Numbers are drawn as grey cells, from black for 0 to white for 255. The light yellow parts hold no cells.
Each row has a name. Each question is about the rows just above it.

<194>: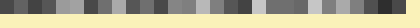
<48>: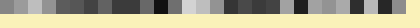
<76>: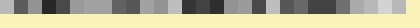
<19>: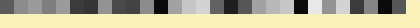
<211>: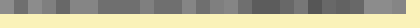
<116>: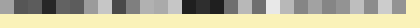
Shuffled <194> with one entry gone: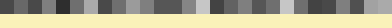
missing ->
[184]
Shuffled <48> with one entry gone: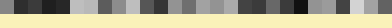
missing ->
[73]
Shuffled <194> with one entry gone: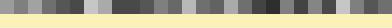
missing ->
[80]
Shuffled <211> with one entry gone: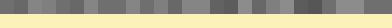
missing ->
[119]
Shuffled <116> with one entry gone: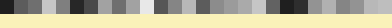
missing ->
[204]
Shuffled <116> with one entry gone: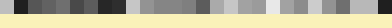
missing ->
[177]

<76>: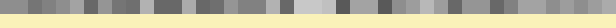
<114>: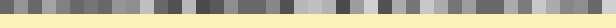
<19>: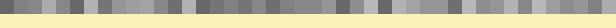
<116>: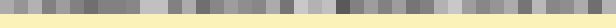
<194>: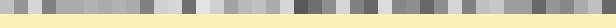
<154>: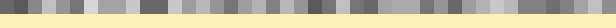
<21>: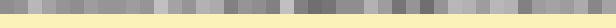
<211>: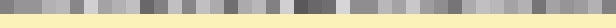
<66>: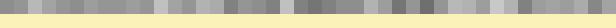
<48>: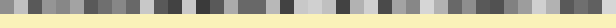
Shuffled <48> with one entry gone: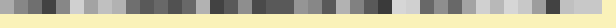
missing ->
[96]
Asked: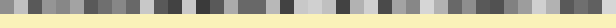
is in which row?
<48>
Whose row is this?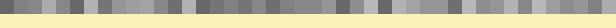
<19>
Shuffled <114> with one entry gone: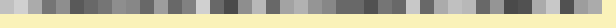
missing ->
[123]

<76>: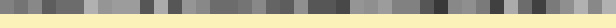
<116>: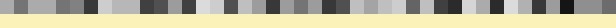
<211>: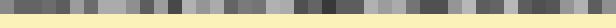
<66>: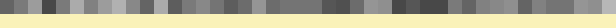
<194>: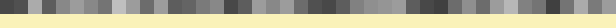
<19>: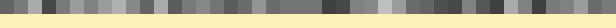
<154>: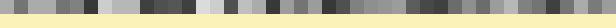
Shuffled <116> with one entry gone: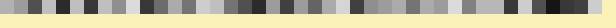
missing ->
[164]
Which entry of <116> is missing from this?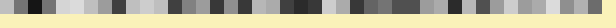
[164]

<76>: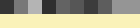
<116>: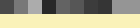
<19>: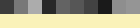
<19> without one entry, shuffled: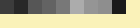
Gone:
[66]
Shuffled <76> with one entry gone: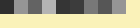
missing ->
[93]
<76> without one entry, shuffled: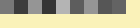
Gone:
[47]

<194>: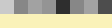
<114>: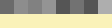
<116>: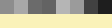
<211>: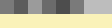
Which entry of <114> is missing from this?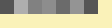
[114]
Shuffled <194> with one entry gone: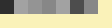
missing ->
[202]

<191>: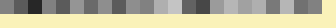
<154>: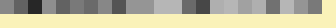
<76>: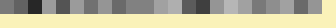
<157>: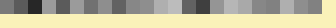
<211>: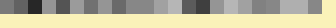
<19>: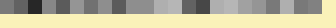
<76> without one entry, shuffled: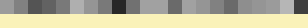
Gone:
[91]
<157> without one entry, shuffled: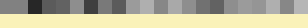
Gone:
[188]
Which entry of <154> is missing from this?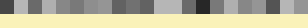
[161]
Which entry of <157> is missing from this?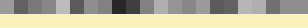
[169]

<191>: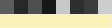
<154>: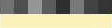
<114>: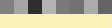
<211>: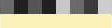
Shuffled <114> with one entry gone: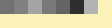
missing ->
[171]
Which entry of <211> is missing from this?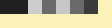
[85]
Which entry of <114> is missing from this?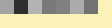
[100]
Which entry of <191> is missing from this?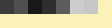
[40]

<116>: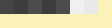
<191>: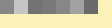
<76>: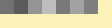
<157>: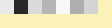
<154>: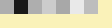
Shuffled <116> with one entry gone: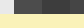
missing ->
[240]
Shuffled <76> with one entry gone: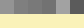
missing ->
[189]
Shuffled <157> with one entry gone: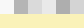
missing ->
[40]
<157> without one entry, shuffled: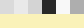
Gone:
[181]
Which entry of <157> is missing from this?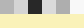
[233]
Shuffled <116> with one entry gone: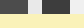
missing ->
[69]

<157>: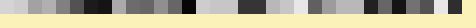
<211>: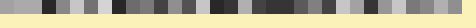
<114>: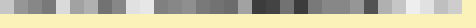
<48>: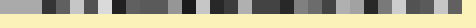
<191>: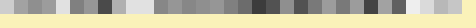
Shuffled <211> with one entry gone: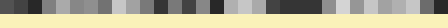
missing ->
[90]
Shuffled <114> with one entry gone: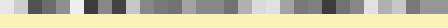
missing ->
[191]
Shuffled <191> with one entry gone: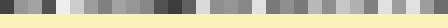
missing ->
[74]
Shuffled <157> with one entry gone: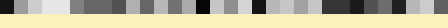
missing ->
[46]

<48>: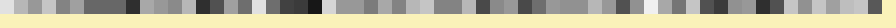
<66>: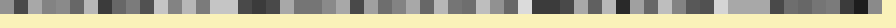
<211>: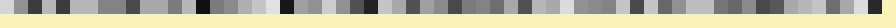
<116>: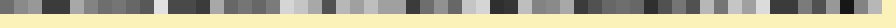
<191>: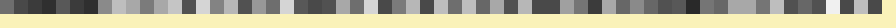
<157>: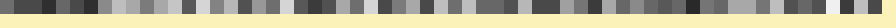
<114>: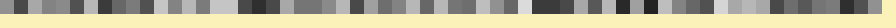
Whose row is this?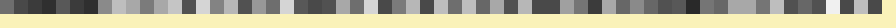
<191>
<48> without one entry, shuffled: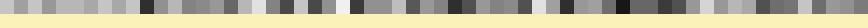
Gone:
[65]
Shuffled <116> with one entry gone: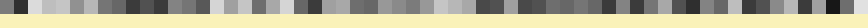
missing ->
[53]
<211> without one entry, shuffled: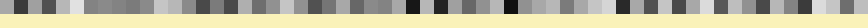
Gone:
[205]
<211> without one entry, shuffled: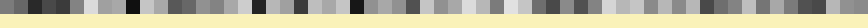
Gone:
[175]
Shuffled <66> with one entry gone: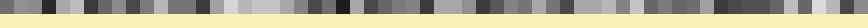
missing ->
[96]

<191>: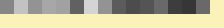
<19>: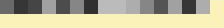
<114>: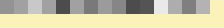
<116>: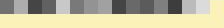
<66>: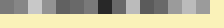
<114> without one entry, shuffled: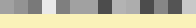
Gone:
[155]
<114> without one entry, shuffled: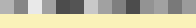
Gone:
[173]
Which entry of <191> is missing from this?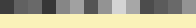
[194]
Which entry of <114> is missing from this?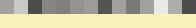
[179]
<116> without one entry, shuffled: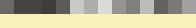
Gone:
[113]
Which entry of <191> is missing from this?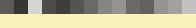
[167]

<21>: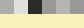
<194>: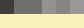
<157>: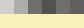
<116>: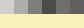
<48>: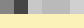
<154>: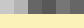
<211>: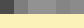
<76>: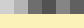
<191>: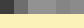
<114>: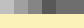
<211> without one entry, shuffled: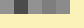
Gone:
[133]
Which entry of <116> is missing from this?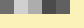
[126]
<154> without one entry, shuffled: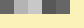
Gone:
[118]

